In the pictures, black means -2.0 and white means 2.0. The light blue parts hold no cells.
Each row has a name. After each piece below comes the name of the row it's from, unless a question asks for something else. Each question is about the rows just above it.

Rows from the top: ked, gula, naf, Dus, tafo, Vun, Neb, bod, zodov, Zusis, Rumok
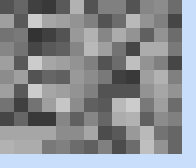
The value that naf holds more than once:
0.3
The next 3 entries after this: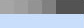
-0.7  0.3  0.6
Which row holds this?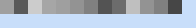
tafo
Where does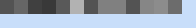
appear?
ked
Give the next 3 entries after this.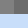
-0.5  0.0  -0.8
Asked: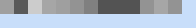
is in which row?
Neb

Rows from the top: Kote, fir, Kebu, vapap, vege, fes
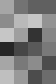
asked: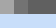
Kote
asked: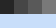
vapap
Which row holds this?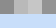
fir
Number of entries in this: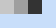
3

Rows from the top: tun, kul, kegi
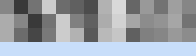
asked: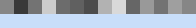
tun
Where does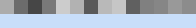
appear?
kegi
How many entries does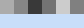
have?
6
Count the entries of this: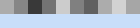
10
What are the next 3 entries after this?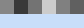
0.7  1.3  0.6
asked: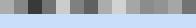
kul

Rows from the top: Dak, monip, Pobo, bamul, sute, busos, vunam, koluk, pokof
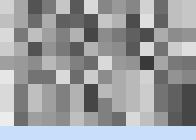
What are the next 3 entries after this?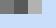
0.3  0.2  -0.6
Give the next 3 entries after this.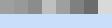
1.0  0.4  -0.6

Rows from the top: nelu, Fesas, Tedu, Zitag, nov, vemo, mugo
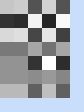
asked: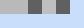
mugo
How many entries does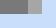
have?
3
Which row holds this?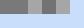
Zitag
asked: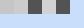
nelu

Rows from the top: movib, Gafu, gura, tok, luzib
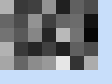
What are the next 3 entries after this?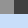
-0.4  -0.3  -1.7
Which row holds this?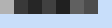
tok
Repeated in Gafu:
-0.4
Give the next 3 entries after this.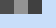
-0.4  -0.3  -1.7
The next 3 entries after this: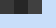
-1.5  -0.5  -0.8
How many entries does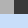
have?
2

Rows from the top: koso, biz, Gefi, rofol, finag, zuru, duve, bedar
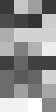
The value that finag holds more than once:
-1.0
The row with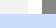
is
bedar
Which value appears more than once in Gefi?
1.3
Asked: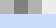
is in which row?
rofol
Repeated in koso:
-1.1

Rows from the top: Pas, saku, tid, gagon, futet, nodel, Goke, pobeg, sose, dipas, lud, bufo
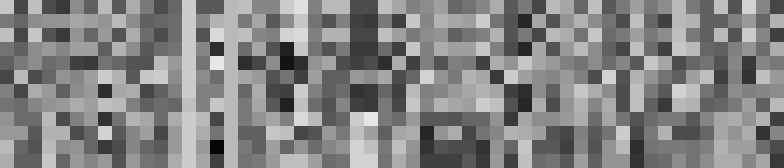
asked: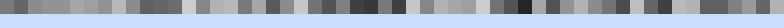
saku
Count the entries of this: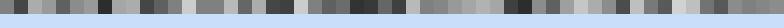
56
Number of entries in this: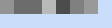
7
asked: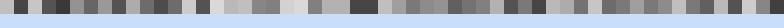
tid
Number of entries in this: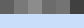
6
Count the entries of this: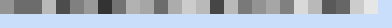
27
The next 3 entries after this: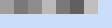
-0.7  1.3  0.1

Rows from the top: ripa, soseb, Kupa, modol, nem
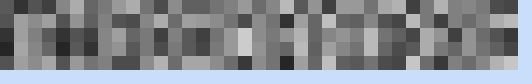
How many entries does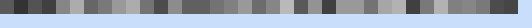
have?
37
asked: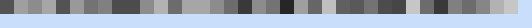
nem
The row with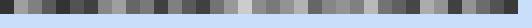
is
Kupa
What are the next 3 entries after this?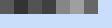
-0.1  -1.0  0.0

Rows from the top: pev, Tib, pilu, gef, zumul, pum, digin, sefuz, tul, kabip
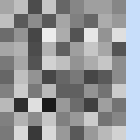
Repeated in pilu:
0.3
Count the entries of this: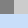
2
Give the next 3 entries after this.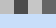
0.1  0.5  0.5
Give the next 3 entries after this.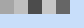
0.1  0.5  0.5

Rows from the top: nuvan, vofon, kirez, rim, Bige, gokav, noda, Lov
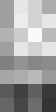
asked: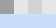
rim
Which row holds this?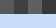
noda

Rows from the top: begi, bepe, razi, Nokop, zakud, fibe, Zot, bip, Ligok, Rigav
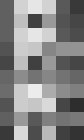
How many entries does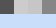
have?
4
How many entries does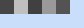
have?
5
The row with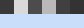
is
Rigav
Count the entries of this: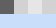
4

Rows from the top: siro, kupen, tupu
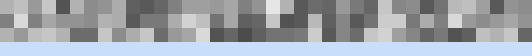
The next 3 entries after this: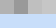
0.8  -0.3  -0.3
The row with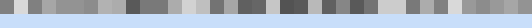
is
kupen
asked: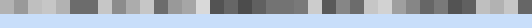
tupu
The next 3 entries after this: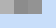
0.7  -0.5  -0.6

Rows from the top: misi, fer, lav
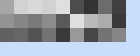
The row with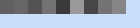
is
lav
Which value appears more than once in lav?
-0.2
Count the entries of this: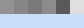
6

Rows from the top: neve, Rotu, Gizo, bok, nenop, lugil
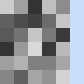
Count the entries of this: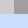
2
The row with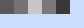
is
Gizo

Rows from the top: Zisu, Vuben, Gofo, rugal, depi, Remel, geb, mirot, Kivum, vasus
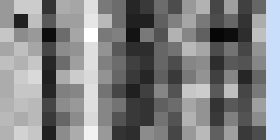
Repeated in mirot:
-1.2
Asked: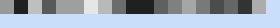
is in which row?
Vuben

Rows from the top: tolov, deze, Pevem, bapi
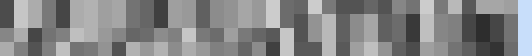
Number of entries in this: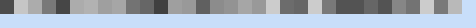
33
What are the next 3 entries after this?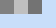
-0.1  0.3  -0.7
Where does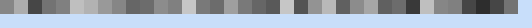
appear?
Pevem
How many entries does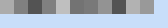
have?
11

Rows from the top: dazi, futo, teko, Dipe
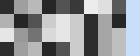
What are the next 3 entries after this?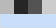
-1.3  0.6  1.0
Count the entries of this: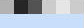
6
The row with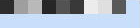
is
dazi
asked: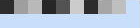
Dipe
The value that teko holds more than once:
1.6

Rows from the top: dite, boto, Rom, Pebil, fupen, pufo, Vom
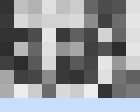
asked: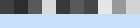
fupen
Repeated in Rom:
-1.2
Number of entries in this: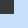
1
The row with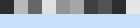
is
Pebil
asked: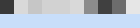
boto

